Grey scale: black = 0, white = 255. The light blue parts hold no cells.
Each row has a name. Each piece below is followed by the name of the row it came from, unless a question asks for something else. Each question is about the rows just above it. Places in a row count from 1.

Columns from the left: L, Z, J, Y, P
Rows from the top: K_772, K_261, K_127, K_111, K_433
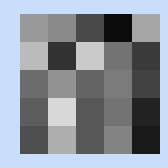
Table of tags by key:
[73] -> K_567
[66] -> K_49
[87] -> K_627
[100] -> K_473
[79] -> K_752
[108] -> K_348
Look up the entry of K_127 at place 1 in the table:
K_348
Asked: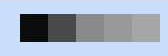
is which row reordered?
K_772

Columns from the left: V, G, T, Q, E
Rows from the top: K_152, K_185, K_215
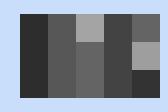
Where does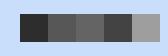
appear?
K_185
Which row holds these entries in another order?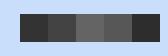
K_215
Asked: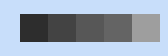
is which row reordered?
K_185
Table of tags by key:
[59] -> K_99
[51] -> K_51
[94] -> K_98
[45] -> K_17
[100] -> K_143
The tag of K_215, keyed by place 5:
K_51
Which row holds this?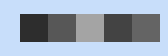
K_152

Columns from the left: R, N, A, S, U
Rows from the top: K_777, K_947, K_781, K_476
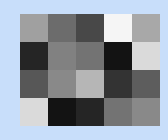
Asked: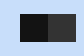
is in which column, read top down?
S
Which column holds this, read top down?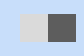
U
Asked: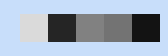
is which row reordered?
K_947
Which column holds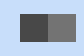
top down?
A

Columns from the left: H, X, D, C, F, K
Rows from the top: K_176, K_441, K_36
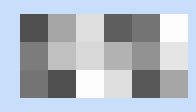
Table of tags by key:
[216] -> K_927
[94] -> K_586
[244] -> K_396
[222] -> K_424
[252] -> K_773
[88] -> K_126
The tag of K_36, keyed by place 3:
K_773
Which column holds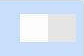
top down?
K
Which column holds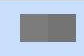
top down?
H
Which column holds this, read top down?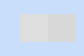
D
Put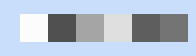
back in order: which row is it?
K_176

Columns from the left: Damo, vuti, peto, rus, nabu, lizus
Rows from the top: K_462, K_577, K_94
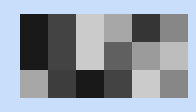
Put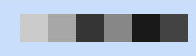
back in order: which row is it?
K_462
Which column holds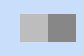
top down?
lizus

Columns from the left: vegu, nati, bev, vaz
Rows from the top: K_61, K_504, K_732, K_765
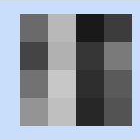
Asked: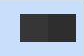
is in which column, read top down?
bev
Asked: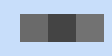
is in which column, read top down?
vegu
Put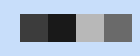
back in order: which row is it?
K_61

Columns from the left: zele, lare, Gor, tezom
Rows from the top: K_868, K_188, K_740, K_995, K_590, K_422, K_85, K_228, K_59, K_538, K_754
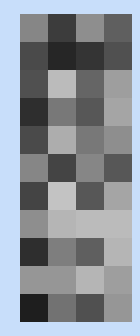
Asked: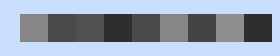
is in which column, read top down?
zele
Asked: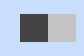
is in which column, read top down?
lare
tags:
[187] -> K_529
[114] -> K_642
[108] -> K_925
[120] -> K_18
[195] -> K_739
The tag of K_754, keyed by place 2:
K_642

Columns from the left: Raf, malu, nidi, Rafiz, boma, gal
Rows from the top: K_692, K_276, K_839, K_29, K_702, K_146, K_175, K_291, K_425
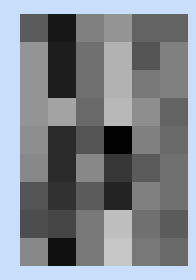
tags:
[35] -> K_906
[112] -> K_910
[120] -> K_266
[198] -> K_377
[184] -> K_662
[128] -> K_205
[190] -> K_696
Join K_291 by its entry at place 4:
K_696
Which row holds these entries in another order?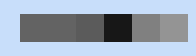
K_692
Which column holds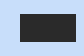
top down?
malu

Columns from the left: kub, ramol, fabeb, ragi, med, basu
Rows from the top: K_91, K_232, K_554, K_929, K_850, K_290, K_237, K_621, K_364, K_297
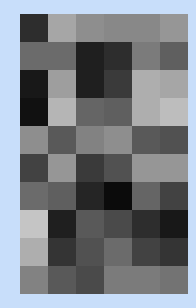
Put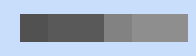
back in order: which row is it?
K_850
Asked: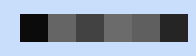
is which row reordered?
K_237
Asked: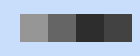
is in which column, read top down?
med

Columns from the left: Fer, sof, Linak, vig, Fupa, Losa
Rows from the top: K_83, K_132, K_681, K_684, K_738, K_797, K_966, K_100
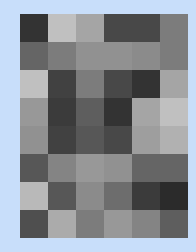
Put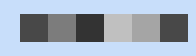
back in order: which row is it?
K_83
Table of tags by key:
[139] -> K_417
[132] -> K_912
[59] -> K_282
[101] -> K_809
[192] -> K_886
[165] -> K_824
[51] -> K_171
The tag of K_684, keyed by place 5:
K_824

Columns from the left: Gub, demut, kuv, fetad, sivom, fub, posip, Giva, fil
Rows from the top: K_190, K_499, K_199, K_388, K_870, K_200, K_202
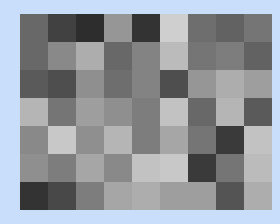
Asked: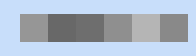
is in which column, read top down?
fetad
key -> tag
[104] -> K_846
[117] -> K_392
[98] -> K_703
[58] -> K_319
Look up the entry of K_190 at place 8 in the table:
K_703
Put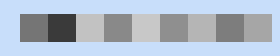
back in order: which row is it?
K_870
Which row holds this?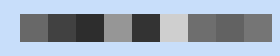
K_190

